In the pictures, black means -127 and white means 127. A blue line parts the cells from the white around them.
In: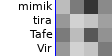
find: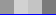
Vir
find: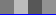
Tafe
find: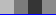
mimik

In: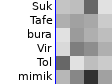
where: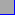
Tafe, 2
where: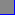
mimik, 1
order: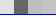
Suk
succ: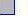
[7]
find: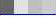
Tol
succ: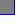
[14]

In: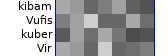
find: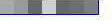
Vir
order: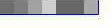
Vufis
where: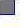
kuber, 4
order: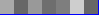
Vir
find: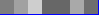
Vufis

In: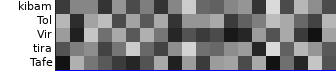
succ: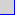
[-15]
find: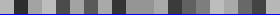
Tol
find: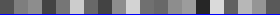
tira
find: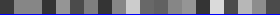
kibam
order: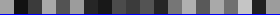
Vir

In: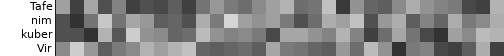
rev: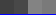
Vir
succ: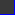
[18]
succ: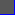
[77]
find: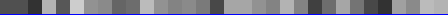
kuber

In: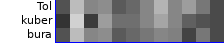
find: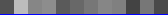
bura
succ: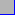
[6]
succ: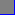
[-60]

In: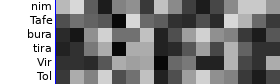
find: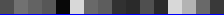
Tafe
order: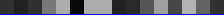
tira
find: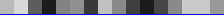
nim
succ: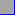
[-119]
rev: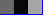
Vir

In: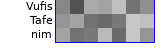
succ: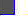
[42]
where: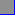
Vufis, 6
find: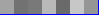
nim
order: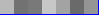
nim

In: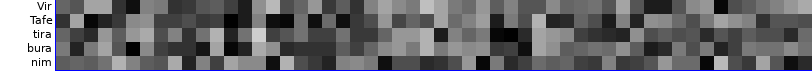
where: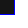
bura, 10
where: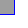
Tafe, 30
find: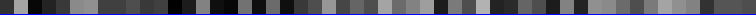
Tafe
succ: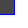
[-26]
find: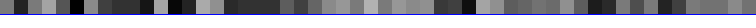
bura

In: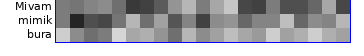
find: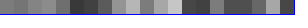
Mivam
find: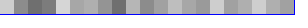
bura

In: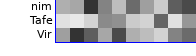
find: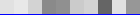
Tafe
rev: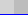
Vir
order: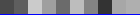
nim

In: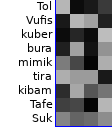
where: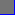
kibam, 3
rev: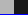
Vufis
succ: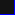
[19]
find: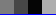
mimik
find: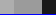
tira
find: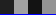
bura

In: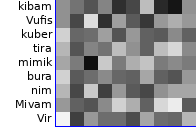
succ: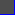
[38]
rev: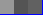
bura
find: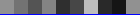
kibam
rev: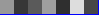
Vufis
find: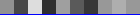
Vufis
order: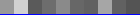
bura
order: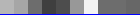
Vir

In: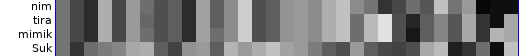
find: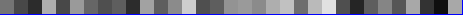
tira
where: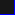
mimik, 25
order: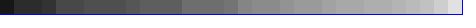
mimik
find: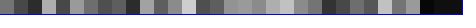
nim
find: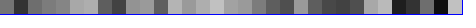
Suk
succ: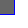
[-48]

